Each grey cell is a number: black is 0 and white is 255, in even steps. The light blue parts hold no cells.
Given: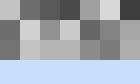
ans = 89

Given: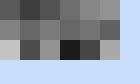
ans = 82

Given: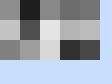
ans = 136

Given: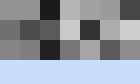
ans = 27

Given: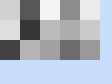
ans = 243

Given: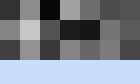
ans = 8
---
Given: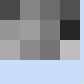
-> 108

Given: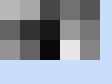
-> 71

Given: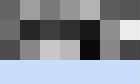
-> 121

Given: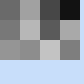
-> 71

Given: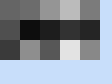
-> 149

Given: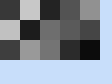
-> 35

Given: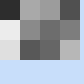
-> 156

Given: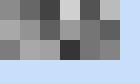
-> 67
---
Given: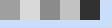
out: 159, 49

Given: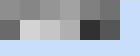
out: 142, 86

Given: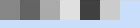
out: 135, 203

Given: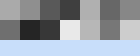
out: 170, 205

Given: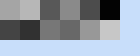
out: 165, 199

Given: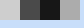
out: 206, 172
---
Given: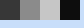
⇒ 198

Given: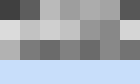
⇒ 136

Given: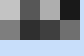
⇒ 63

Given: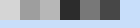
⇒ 120

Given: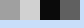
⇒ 10

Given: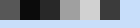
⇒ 209

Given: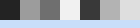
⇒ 179

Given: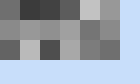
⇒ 124
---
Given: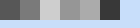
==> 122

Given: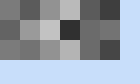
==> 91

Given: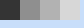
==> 143

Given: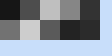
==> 77

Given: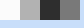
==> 178

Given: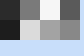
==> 122

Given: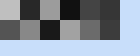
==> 40

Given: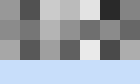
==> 81

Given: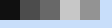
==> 76
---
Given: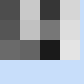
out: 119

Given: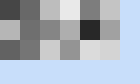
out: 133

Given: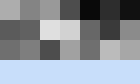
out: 223

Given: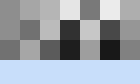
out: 187

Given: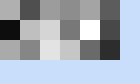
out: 213

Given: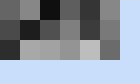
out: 80
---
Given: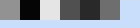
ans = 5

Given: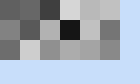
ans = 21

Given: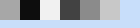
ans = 13

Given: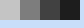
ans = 29

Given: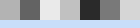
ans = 42

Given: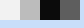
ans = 11
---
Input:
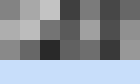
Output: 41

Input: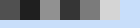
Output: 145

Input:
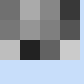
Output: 98

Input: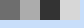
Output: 51

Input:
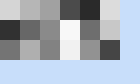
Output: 130

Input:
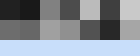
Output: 160

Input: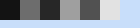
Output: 39
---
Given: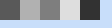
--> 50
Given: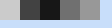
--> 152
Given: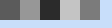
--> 123
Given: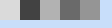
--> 149
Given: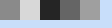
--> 159
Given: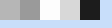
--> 28
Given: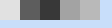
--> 185
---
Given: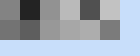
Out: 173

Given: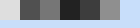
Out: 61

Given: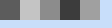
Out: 60

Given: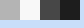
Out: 71

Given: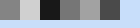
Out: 162

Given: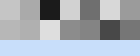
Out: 72

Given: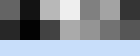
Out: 114

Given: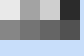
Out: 101
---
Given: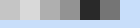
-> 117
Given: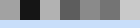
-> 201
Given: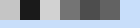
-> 98
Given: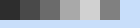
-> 128
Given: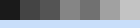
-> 195
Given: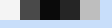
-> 190
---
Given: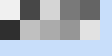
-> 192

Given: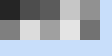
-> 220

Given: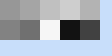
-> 112

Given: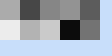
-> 179

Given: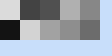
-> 211

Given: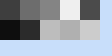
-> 43

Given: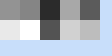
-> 255

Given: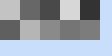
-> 181

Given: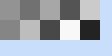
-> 189
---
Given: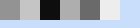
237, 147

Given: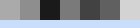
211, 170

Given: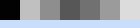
220, 2

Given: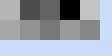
195, 167

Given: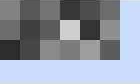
108, 44

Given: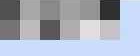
48, 116
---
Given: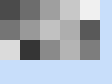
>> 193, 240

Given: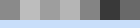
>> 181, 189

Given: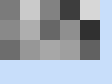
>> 103, 215

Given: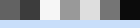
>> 153, 246

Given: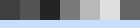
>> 122, 223

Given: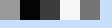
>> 59, 247

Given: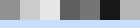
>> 95, 230

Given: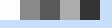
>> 89, 253

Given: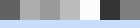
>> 188, 252
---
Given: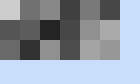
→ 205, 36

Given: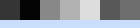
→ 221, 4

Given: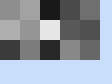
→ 230, 25

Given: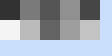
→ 244, 50

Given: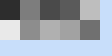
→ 233, 45

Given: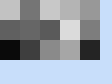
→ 219, 10

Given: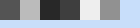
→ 238, 40

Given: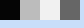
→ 241, 5

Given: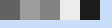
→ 236, 28

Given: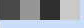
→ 201, 47
